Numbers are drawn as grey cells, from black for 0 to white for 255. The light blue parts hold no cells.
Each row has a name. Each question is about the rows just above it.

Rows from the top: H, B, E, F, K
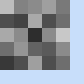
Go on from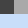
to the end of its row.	[ 78, 110]
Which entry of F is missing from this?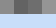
[90]
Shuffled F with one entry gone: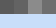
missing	[149]

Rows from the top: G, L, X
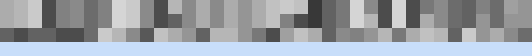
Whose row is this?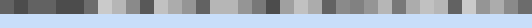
X
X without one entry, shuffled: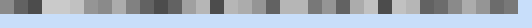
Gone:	[88]
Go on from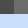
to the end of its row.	[202, 182, 138,  88, 193, 172, 149,  98, 182, 182, 149, 120,  76, 160, 193,
 172,  98, 138, 129, 149, 182, 120, 172, 193, 182,  98, 202, 149, 172, 138,
 108]
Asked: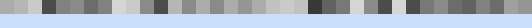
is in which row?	G
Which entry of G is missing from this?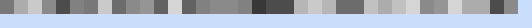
[160]
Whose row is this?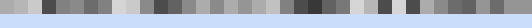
L

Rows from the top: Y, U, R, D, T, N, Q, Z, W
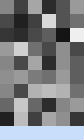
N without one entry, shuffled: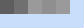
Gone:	[123]
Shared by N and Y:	[154]
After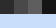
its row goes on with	[239]
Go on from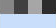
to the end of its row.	[ 83, 154]
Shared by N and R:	[94]
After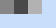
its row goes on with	[188, 178, 112]
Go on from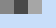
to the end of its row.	[ 44, 143,  94]

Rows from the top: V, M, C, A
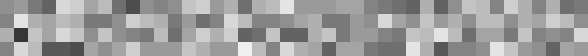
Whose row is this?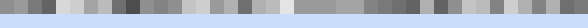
V
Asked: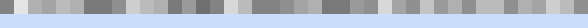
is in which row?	M

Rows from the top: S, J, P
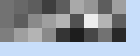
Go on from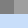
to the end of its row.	[180, 138,  52,  29,  71, 114,  40]
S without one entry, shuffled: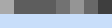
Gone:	[159]
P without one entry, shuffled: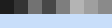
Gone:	[40]
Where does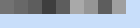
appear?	S
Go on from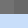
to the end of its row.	[ 93,  62,  93, 169, 149,  93, 159]
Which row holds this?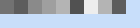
J

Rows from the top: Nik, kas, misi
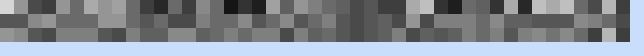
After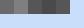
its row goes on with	[ 96,  74, 149,  74, 127, 127, 127, 106, 137,  96,  96,  86,  86,  86, 137,
 127, 106,  74]
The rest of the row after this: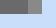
[ 86, 106, 137,  86, 106, 127,  86,  74,  86,  96,  74, 149,  74, 127, 127,
 127, 106, 137,  96,  96,  86,  86,  86, 137, 127, 106,  74]
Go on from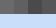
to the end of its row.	[ 62,  62, 170, 191,  51,  30, 106,  96,  51, 170,  40, 191, 170, 191, 106,
  74, 182,  62]
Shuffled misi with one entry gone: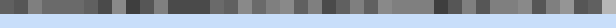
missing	[115]

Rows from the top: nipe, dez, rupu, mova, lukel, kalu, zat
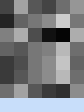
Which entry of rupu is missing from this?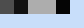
[128]
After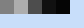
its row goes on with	[173]

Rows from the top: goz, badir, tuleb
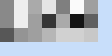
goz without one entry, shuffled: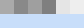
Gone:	[250]
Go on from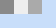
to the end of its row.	[229, 127, 250, 159]
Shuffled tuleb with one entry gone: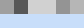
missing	[200]

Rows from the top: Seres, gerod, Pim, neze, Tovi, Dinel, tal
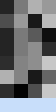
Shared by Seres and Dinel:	[177]
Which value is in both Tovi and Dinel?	[131]
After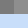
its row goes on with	[45]
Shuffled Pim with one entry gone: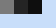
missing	[90]

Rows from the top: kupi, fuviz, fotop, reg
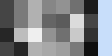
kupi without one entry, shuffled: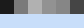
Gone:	[112]
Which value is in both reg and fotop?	[38]
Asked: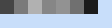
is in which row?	kupi
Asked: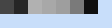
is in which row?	reg

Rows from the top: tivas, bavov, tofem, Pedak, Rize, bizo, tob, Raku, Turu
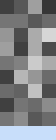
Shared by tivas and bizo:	[64]
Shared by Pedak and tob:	[76]
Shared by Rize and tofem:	[171]
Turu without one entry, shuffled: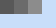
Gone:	[117]
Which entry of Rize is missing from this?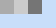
[129]
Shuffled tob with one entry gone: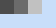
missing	[98]

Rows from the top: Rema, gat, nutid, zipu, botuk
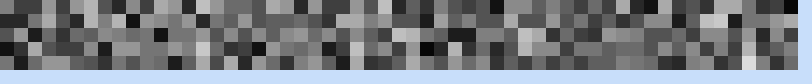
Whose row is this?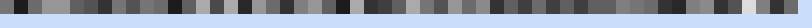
botuk
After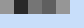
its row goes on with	[ 83,  95,  95, 107,  83,  51, 170, 170, 127, 150,  83,  83,  28, 159,  95,
 127,  83,  83, 170,  83,  83, 150,  83, 117,  63,  95,  51,  83, 138, 138,
  28,  95, 191, 200,  28, 117, 117, 150, 170]
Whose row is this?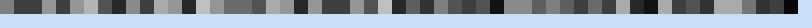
Rema
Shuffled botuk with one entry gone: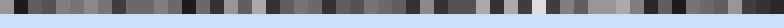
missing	[74]
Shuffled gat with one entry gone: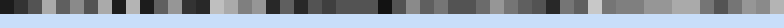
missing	[159]

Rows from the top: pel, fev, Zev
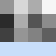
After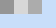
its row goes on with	[246]
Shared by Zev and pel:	[149]

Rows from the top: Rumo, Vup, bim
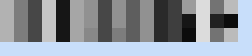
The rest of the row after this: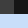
[220,  33,  12]
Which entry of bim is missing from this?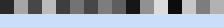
[136]
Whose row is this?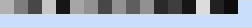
Vup

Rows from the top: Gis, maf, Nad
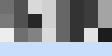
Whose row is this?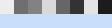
Nad
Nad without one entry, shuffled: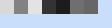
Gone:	[237]
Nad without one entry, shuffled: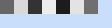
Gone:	[130]
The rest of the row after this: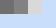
[102,  51, 227,  28]
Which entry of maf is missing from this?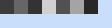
[121]
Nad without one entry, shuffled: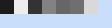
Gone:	[227]

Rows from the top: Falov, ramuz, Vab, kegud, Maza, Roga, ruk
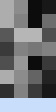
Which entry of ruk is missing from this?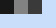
[47]
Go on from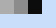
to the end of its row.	[24]

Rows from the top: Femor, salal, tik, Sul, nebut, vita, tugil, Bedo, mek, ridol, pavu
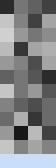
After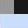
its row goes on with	[186,  65]
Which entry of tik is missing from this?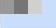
[140]

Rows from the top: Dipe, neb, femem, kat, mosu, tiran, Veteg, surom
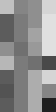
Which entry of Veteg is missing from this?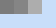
[83]
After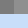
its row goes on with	[224]
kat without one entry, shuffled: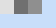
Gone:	[153]

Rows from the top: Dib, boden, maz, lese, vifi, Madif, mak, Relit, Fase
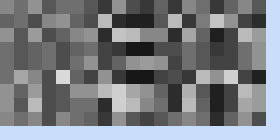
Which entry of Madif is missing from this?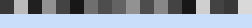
[166]
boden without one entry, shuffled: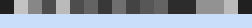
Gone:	[123]
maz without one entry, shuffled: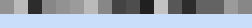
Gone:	[166]
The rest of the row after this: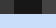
[ 77,  56, 186, 146, 207,  67,  32]
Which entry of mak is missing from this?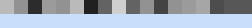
[175]

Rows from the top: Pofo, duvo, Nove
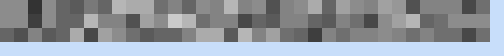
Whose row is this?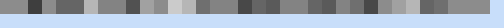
duvo
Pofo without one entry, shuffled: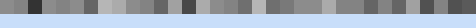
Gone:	[151]
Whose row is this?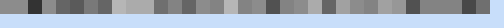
Pofo
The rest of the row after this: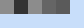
[121, 101, 182, 171, 171, 111, 131, 101, 140, 131, 182, 131, 140,  81, 131,
 140, 171, 101, 161, 140, 131, 161, 151,  81, 131, 131, 131,  72, 111]
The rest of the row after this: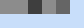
[101, 182, 131, 131,  81, 161, 140, 203, 182, 111, 131, 131,  72, 101,  90,
 131, 131, 101,  90, 131, 111,  72, 140, 161, 182, 101, 111, 140, 140, 140]
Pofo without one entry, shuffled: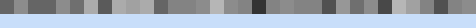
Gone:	[121]

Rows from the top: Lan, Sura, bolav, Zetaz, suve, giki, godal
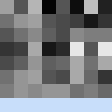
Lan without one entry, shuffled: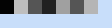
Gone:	[13]
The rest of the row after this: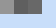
[169, 113, 169]
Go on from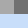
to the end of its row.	[169]
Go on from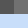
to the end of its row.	[137,  95,  74, 137, 125, 125]

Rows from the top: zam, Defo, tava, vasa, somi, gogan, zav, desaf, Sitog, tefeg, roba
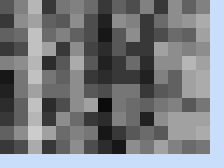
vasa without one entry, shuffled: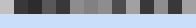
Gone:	[67]
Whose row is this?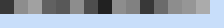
Defo
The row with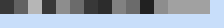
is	Sitog
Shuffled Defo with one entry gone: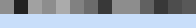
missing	[150]

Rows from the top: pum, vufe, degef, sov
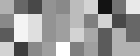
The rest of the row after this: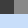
[159, 255, 127, 159,  91, 178, 178]
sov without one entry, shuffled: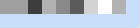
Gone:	[127]
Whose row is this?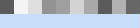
degef
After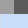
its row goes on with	[178, 178]

